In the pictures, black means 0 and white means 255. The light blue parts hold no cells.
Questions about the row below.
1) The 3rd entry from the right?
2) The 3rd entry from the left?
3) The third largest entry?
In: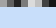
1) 192
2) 35
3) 163

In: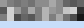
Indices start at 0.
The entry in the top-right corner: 102
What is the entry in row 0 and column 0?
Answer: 152
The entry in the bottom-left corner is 126
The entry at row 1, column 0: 88
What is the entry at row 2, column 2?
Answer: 76
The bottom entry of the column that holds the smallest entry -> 23
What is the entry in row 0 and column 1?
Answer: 126

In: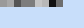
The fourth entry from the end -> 197
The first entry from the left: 154
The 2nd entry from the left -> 168

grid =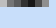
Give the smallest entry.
23
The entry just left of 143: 77
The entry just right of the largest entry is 117
